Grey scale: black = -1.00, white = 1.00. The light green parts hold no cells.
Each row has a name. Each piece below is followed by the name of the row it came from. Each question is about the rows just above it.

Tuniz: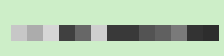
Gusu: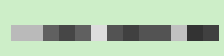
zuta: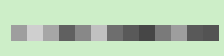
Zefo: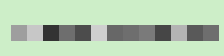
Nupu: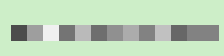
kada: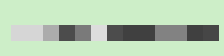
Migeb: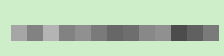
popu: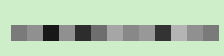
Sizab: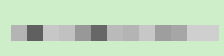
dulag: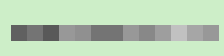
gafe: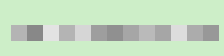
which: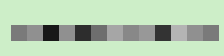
popu
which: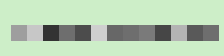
Zefo
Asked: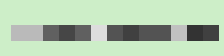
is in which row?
Gusu

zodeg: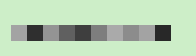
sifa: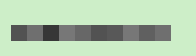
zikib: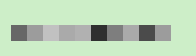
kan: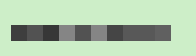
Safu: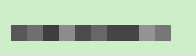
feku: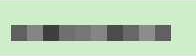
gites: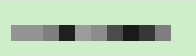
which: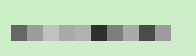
zikib
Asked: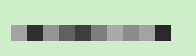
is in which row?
zodeg
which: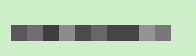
Safu

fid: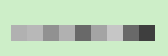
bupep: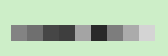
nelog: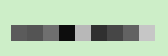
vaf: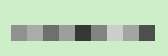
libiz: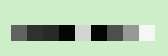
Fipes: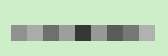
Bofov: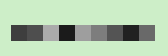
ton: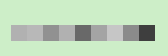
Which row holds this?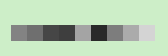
bupep
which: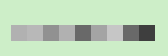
fid
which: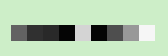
libiz
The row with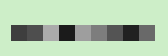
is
Bofov
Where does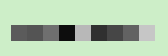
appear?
nelog

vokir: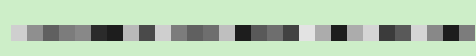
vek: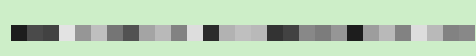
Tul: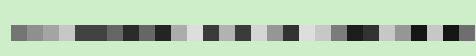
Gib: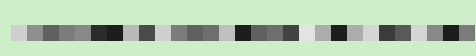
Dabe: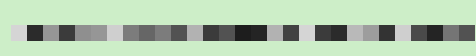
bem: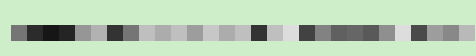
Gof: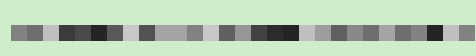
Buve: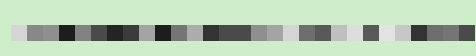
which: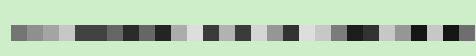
Tul
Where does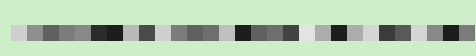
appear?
Gib
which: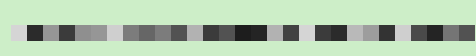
Dabe

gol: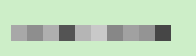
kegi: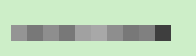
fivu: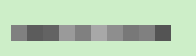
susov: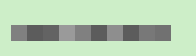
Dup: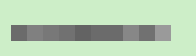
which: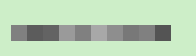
fivu
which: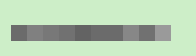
Dup

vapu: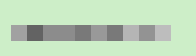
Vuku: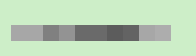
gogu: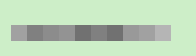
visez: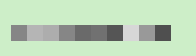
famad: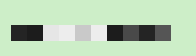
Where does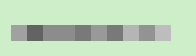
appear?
vapu
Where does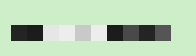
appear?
famad
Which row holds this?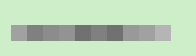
gogu
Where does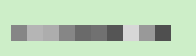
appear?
visez

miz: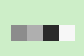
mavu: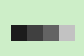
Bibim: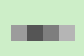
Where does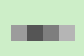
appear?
Bibim
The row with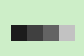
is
mavu

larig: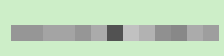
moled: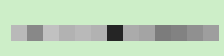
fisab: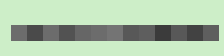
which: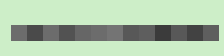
fisab
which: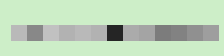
moled
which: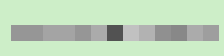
larig

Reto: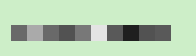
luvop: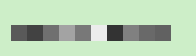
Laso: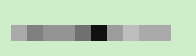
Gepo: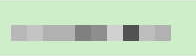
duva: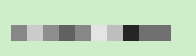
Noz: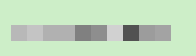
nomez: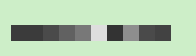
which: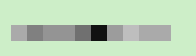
Laso
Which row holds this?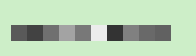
luvop
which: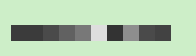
nomez
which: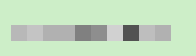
Gepo

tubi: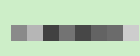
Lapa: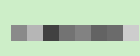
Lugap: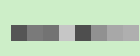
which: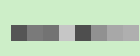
Lugap
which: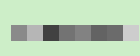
Lapa

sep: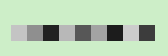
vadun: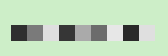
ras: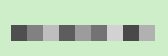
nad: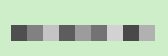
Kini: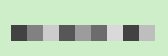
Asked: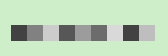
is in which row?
Kini
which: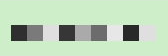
vadun

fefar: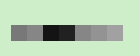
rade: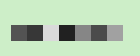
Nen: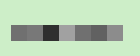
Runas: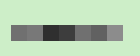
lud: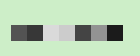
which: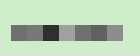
Nen
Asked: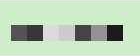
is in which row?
lud

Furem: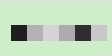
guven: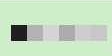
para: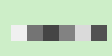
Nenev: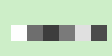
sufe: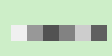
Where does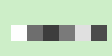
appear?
Nenev
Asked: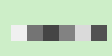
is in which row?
para
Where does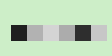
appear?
Furem

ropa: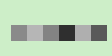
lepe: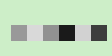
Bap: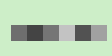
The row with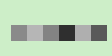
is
ropa
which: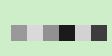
lepe

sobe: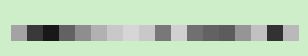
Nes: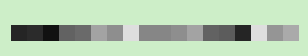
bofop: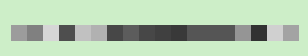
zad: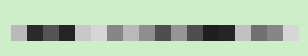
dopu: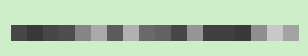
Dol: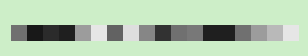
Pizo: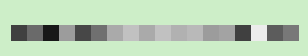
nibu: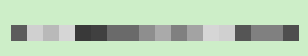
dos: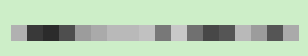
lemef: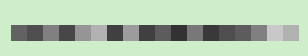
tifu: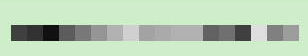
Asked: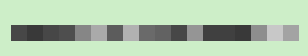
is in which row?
dopu
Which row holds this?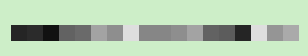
Nes
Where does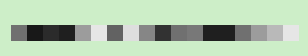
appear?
Dol
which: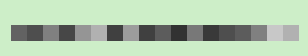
lemef

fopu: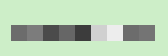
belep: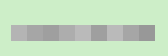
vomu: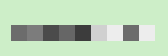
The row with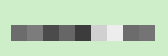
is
fopu
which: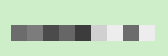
vomu

